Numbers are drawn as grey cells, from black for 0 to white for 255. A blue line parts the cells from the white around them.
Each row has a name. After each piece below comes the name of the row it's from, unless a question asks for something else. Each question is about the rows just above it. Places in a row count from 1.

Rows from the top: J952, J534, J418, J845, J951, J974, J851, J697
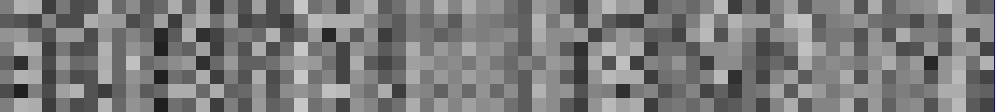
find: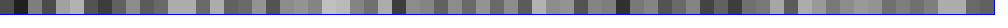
J851
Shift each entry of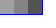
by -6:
[154 126  77]
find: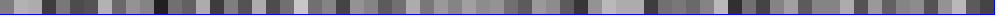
J974
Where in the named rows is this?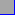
J851, 56
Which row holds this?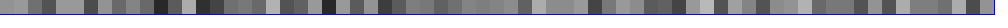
J418
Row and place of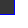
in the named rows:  J974, 42

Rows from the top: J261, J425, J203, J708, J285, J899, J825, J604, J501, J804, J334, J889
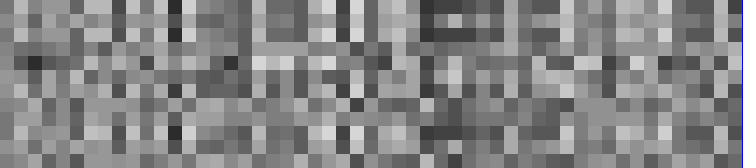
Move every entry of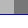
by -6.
[178 113]
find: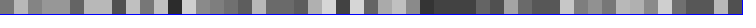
J203
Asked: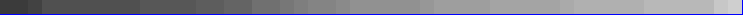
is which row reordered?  J825
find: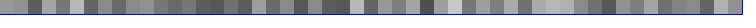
J899
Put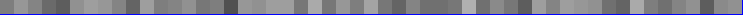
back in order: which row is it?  J501
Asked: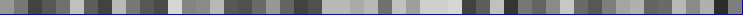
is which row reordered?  J261

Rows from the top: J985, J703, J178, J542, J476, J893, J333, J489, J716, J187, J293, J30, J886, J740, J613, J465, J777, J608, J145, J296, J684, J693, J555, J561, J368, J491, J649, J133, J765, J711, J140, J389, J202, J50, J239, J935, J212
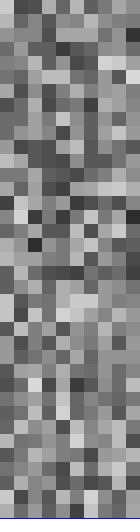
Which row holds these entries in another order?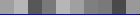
J202
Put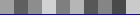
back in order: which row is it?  J935
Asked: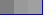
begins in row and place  J333, 7
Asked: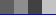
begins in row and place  J212, 4
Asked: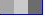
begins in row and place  J777, 8
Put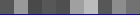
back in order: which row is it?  J293

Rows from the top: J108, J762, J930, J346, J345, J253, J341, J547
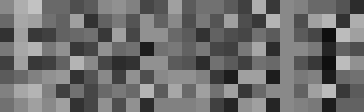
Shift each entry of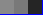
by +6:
[143 127  43]
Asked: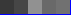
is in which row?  J346
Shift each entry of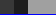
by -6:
[ 50  23 154 154]
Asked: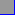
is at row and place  J253, 5

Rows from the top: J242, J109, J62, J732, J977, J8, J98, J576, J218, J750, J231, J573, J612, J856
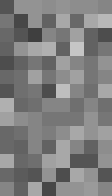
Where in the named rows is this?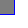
J750, 4
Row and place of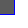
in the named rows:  J612, 2
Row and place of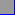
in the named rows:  J856, 7
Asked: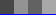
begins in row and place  J109, 2
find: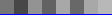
J109
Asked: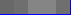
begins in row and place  J576, 2

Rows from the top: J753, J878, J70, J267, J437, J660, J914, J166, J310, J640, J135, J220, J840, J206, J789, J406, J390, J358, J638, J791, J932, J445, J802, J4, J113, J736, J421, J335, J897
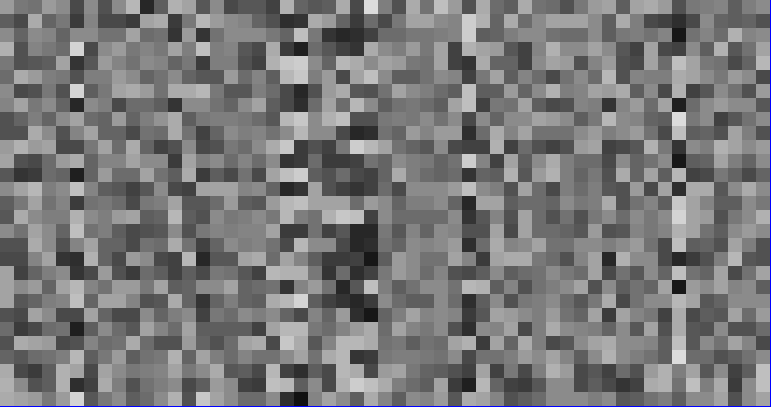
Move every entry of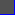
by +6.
[87]
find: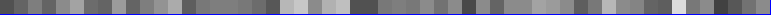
J310
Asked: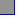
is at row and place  J310, 12
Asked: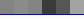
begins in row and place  J802, 31
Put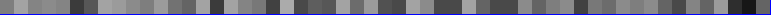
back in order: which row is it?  J802
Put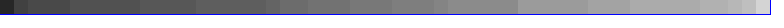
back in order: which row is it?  J914

